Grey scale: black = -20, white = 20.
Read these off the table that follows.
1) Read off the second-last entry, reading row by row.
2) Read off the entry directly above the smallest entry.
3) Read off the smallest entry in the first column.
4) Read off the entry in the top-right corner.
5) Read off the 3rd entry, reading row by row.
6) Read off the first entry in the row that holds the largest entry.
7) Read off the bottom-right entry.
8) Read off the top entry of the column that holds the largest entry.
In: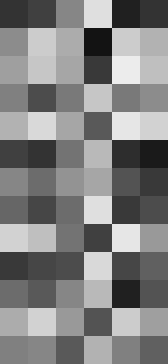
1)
0
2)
15
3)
-12
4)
-12
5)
1
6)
5
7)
-5
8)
-15

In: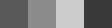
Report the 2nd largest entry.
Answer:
2
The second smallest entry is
-6

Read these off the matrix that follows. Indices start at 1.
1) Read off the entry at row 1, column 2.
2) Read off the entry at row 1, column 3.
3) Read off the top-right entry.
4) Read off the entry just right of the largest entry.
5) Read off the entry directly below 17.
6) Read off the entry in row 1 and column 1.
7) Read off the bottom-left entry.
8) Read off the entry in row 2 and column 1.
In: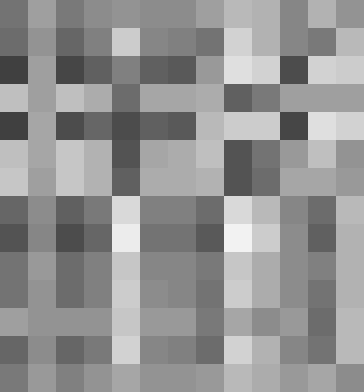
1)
5
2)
-1
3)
3
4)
12
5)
11
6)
-2
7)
-1
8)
-3

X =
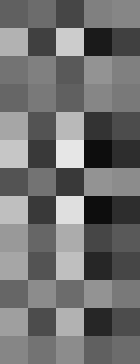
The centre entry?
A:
-11
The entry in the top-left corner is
-5
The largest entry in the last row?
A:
2
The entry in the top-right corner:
1
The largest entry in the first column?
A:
11
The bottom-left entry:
1
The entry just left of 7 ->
-4
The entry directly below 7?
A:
10
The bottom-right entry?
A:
-3
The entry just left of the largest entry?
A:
-11
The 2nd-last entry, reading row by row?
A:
-5
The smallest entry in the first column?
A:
-7
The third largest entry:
12
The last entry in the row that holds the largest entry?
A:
-13
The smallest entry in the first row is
-9
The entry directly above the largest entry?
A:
9
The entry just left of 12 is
-10
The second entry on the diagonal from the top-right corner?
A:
-16
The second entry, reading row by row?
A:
-3

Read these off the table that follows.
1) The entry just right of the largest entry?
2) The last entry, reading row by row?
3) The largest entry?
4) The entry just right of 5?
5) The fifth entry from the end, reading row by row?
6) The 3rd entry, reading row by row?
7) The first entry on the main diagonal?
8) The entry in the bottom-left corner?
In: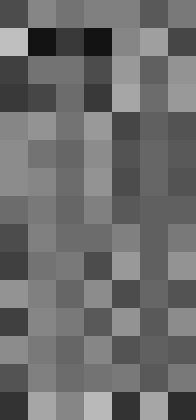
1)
-17
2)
-13
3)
10
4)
-9
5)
1
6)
-2
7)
-8
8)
-12

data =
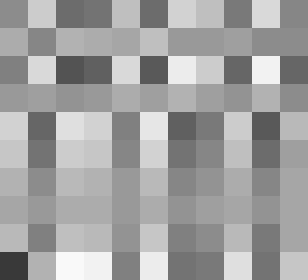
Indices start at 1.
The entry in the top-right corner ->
1
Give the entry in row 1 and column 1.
2
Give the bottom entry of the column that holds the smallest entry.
-11
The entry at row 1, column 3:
-3
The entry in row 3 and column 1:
0
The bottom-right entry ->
11
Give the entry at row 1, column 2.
12
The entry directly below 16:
13
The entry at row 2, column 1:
7
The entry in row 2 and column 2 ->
1
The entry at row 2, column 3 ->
8
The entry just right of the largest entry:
18
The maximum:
19

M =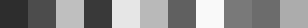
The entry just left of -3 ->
-1
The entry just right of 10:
-11

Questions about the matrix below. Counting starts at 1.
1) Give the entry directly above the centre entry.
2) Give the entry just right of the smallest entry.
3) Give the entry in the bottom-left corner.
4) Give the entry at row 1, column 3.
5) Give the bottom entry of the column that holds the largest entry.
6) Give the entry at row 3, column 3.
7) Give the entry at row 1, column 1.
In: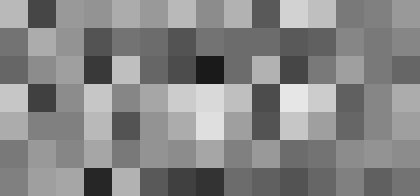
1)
-16
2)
-3
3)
0
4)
4
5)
-7
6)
5
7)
9

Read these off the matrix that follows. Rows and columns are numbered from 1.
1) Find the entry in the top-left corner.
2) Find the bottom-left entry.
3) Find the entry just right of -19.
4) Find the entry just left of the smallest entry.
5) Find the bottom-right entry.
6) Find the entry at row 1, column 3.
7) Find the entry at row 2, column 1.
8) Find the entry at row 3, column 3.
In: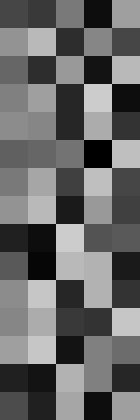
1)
-9
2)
-8
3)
9
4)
-2
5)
5
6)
-1
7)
3
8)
4

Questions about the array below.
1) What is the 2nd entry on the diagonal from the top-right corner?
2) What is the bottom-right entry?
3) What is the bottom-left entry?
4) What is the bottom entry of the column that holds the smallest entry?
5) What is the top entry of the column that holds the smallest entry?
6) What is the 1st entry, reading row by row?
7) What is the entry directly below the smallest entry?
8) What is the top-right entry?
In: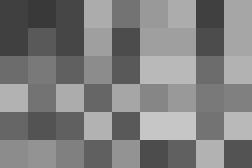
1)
-8
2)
-7
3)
2
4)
3
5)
-11
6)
-10
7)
-6
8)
6

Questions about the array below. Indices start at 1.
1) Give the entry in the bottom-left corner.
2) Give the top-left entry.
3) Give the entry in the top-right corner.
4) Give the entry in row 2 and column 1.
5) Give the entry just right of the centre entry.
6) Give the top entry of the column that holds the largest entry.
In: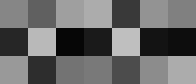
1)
4
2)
1
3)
0
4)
-14
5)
10
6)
-11
